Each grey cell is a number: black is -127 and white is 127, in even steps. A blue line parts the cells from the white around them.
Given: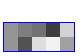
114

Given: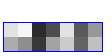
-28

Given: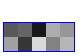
2

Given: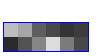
-4

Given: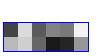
-90

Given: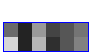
-41

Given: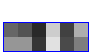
-53

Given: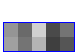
-64

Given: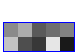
102
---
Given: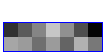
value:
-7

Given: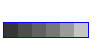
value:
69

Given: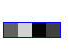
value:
-63

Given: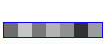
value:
28

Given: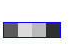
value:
-80

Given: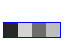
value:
62
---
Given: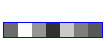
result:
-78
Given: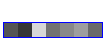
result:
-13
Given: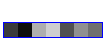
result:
79
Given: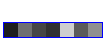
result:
-78
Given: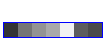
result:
41
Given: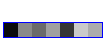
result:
32
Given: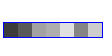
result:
46
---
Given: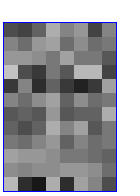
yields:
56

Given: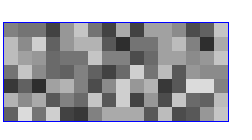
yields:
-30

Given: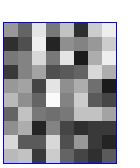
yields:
57

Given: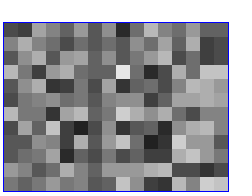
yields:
-7

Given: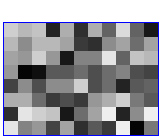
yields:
101
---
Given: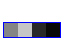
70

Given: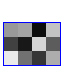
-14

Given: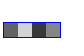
83

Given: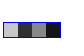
-78

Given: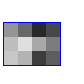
51

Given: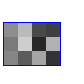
-35

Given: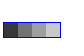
-12

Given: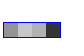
71
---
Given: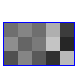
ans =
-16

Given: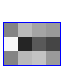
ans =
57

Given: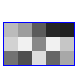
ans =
-36

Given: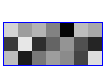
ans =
-122

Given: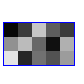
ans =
70

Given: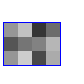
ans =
65

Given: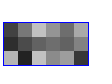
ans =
20

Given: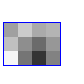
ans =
75
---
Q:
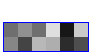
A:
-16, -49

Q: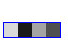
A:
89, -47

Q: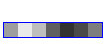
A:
30, -1

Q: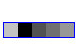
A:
67, 23

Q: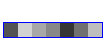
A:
-44, 62

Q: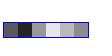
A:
-38, 13
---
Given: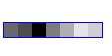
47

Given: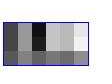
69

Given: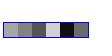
81

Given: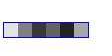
-29

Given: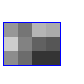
-10

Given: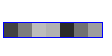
-84

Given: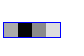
-121

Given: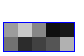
7

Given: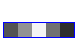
116

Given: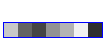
51
